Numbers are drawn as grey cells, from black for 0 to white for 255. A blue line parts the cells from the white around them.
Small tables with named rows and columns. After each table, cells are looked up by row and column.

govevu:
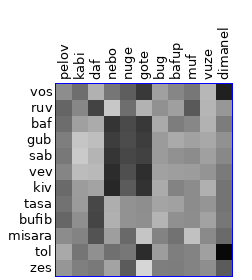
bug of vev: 161
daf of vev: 185
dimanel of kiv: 116
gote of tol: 44
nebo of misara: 158
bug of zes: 126
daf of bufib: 69
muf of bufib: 141
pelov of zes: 150

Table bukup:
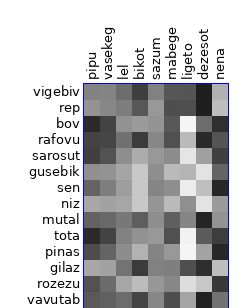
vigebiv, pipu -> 130
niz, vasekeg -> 162
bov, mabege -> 88
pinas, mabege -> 152
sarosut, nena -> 64
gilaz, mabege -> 127
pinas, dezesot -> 163

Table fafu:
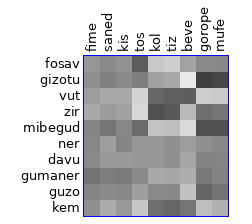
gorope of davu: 130
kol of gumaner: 169
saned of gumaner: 125
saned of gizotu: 128
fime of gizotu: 144
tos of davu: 150
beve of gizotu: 233
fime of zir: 169
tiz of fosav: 206
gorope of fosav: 138
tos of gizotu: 126
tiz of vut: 96
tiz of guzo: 136
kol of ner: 150
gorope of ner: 144
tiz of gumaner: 165
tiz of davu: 144
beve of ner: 157
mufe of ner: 135
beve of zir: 185
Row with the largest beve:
gizotu

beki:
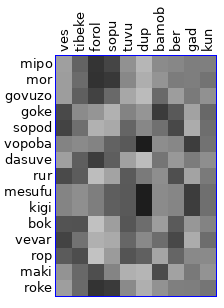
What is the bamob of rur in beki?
142
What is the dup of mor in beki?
174
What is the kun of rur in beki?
122
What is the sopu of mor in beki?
56
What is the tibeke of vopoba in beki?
138
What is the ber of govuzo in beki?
157
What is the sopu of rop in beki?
155
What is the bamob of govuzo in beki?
105
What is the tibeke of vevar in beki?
114
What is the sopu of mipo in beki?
69
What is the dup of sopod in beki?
135
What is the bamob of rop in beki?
165
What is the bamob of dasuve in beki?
117
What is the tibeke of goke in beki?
139
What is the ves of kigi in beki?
132
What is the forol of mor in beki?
50
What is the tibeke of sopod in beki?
111
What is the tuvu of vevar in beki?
102
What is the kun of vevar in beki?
109
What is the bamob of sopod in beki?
112

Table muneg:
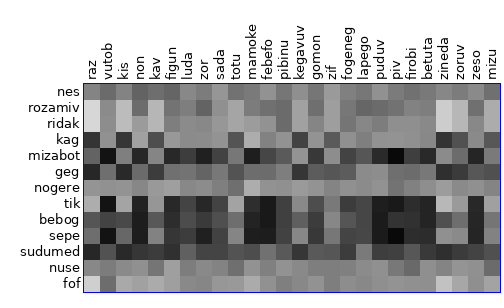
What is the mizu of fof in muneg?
163
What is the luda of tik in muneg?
68
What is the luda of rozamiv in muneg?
126
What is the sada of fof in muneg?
151
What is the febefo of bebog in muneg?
25
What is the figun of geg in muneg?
112
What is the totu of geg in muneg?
83
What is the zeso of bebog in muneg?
38
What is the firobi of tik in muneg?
45
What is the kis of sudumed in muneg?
41
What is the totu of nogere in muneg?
111
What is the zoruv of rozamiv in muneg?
183
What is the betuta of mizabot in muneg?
41
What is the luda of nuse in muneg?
125
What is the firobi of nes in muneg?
113

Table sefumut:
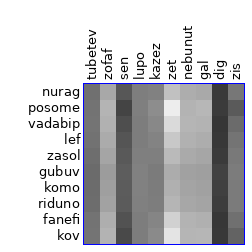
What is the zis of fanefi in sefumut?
112
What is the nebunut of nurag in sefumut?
173
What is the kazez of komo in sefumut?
124
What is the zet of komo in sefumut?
176
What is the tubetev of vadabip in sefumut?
116
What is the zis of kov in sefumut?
99
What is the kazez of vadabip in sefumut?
136
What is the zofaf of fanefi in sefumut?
174

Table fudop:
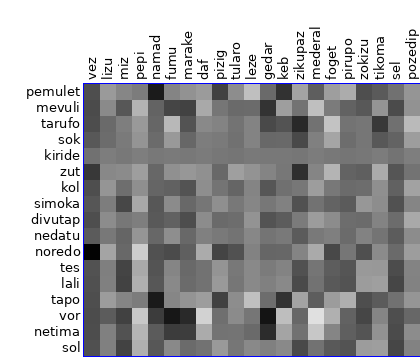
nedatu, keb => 121
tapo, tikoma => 91
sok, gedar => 104
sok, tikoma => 88
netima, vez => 77
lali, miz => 66
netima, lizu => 128
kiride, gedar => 120
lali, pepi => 175
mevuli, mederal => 191
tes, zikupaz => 81
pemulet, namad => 27
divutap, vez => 78
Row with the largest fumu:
tarufo

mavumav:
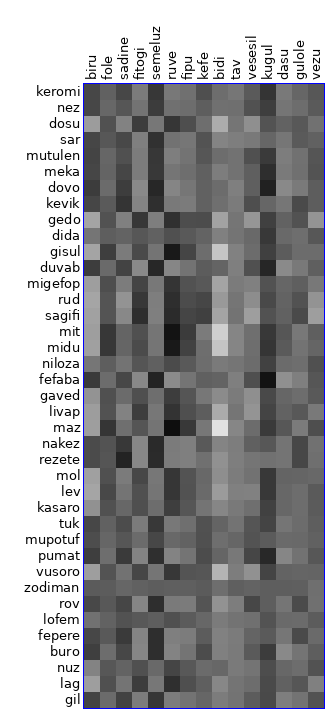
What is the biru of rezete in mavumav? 75
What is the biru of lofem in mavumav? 113
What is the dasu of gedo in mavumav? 98
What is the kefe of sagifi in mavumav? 64
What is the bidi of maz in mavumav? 225
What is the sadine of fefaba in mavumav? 71
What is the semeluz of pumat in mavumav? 47
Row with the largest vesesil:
sagifi

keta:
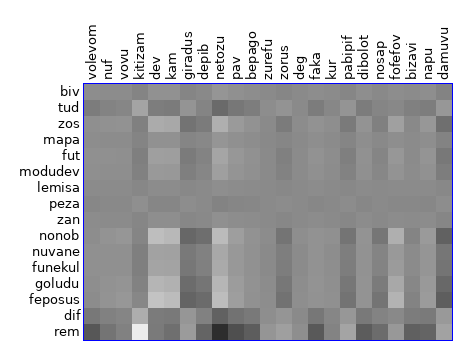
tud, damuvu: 151
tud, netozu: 106
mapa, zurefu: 137
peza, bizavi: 136
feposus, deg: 142
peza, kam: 134
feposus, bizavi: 131
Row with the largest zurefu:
rem

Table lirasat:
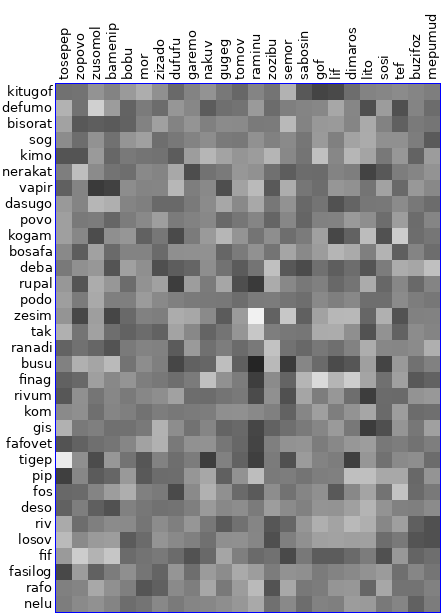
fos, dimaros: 136
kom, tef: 157
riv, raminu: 133
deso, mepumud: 139
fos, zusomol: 132
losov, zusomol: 154
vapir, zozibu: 89
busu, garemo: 97
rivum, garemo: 109
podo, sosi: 110
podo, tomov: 109
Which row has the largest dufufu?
vapir

